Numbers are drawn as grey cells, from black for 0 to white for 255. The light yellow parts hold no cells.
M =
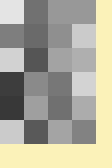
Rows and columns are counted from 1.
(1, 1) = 228
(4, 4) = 211
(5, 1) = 56
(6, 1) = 203
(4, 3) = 119
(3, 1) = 210
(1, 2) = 113
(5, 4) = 172

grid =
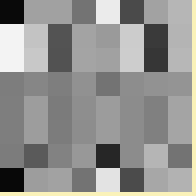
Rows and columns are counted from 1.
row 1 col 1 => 9
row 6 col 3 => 124
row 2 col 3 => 83
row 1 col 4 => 115
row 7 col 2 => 90
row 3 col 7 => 54
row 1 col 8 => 182
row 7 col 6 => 140
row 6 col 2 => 157
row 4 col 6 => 141
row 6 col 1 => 126
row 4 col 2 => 134
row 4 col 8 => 148
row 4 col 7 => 146
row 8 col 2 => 157
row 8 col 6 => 75
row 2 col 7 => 58
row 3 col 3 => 82
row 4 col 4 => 145

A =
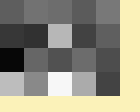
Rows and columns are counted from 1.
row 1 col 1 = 94
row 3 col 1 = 7
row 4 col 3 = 247
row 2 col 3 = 183
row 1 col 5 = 120
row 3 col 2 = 102

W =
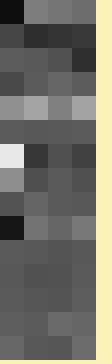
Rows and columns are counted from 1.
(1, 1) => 14
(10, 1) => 22
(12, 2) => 81
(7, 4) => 65
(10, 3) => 102
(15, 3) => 86
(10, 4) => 120
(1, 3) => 117
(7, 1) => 232
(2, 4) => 57
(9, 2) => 101
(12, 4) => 90
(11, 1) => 90
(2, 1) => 70
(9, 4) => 88
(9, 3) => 90
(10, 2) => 115
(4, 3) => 102

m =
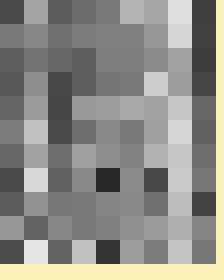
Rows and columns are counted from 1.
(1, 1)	74
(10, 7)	154
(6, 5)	138
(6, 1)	123
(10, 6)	144
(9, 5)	133
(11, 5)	51
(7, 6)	130
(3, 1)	94
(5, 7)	162
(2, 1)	122
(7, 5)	142
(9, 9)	68
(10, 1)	151
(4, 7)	205
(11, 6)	158
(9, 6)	136
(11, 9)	120
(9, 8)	189
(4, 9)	70
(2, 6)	129
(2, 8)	213
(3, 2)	115
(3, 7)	140
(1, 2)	165
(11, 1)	76
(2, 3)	112
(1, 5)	121
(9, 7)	112
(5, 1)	100
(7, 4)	159

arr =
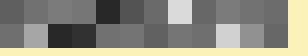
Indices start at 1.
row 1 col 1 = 95
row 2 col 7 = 97
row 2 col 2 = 166
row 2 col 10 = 209
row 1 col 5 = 40
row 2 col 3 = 40

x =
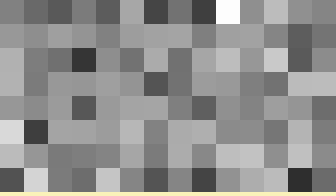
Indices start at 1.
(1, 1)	129
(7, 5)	132
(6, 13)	180
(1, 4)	123
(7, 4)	126
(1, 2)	105
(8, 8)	133
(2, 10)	160
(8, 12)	187
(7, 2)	150
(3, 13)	90
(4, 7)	84
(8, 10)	146
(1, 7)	69
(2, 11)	162
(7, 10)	190
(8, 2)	212
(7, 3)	122
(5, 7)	165
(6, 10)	139
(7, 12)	143
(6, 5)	156
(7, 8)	172
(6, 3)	164
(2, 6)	157
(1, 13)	144
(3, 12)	201
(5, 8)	127
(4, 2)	123
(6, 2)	62
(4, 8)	114
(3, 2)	125

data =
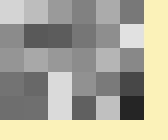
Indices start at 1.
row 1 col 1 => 212
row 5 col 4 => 96
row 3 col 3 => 152
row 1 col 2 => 189
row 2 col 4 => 118
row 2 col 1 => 139
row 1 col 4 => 129
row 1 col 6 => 120
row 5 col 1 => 110

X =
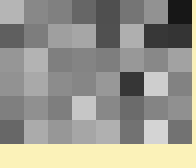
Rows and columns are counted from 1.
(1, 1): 181
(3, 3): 127
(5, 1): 127
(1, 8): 23
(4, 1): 146
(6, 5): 176
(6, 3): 151
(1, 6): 117
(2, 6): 175
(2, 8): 52
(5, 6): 107
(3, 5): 126

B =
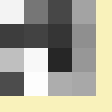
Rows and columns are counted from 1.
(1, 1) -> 244
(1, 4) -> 162
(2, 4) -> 144
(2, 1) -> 59

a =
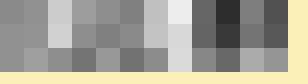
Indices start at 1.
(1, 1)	138
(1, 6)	129
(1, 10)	45
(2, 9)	99
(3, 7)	139
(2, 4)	143
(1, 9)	102
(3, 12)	150
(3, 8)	218
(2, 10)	56
